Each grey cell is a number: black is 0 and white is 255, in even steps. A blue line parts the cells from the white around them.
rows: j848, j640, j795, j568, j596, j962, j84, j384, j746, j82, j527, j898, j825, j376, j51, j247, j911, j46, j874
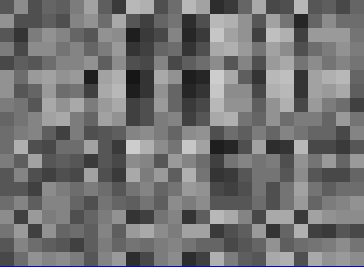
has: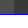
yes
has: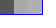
yes
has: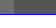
no
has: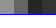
yes
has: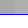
yes
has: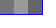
yes
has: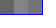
yes

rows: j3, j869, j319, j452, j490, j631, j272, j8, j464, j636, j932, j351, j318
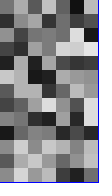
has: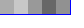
yes
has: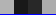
no
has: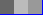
yes
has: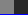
no

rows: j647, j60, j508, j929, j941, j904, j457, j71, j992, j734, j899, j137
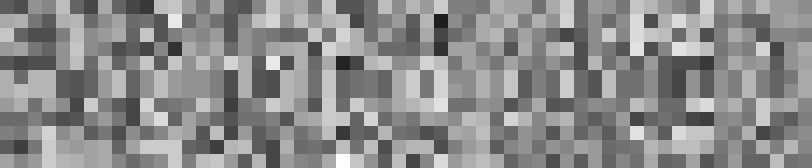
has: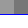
yes
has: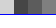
no
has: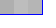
yes
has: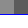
yes

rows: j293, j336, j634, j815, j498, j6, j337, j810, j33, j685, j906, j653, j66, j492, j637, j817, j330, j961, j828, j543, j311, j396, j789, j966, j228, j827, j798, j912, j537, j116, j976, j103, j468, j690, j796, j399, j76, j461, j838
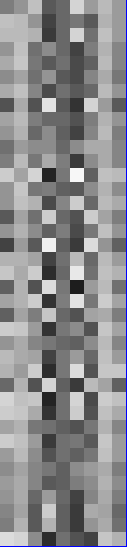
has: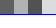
yes
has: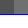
yes
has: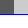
yes
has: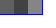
yes
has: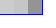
no

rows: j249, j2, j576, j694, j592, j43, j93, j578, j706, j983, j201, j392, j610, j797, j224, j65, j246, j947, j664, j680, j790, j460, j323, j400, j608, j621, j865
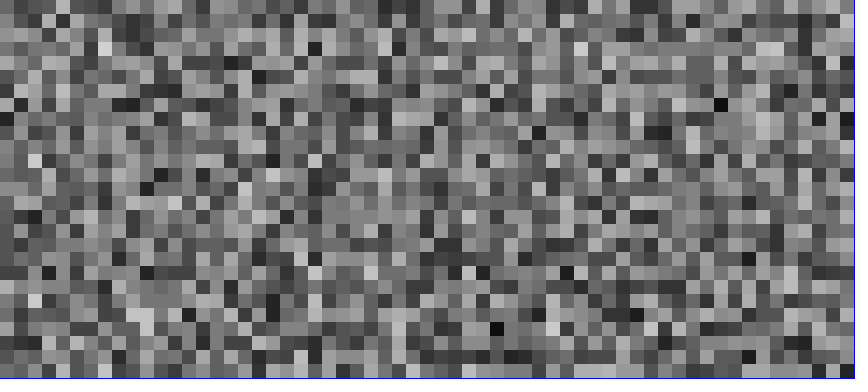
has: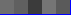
yes
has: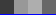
no
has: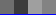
no
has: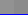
yes
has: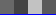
no
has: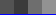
yes

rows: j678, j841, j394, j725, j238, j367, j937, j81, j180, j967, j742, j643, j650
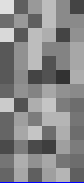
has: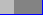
yes
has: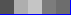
yes
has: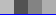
no
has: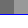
yes
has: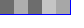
no
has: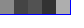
yes
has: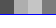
yes

